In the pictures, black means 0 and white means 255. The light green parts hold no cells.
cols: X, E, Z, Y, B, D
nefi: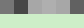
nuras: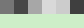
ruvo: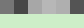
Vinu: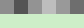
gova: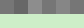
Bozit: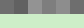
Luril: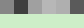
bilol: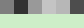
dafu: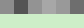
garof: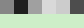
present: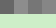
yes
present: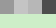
yes
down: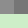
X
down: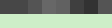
E

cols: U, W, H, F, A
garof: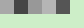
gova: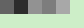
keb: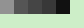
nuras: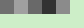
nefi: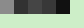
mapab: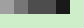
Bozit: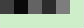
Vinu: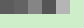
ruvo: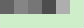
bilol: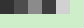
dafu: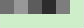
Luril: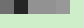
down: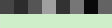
W
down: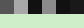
A
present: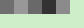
no
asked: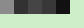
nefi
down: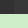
F
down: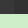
F
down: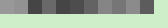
H

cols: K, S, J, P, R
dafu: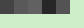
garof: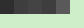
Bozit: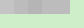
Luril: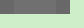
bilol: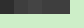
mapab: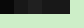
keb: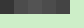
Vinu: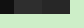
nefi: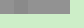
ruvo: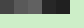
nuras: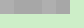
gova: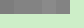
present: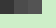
yes
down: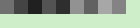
J

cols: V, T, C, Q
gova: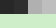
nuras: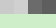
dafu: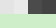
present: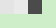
yes
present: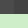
yes
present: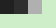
no
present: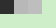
no
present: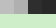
no

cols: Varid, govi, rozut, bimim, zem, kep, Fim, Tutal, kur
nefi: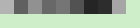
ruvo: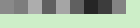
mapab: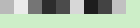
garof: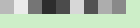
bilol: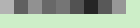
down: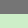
rozut
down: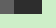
bimim

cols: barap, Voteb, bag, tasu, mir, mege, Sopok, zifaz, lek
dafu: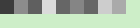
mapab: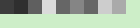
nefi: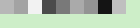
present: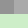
no
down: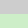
zifaz

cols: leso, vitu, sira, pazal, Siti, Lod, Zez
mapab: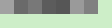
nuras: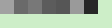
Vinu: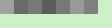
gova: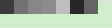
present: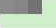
no
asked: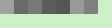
mapab

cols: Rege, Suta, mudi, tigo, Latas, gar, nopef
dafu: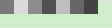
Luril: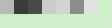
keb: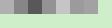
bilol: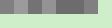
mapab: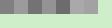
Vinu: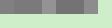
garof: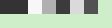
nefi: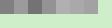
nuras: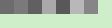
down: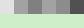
nopef
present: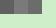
no
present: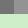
yes
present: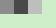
no

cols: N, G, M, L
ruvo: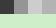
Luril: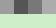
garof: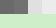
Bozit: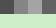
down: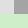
M
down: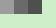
N
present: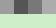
yes
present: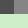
yes
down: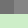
G
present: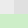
no
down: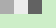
L

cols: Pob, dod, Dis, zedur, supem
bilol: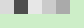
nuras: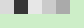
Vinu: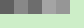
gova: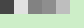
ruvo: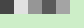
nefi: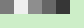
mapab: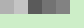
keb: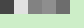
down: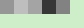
supem
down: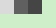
Pob
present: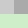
yes
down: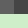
Pob
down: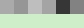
supem
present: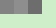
yes

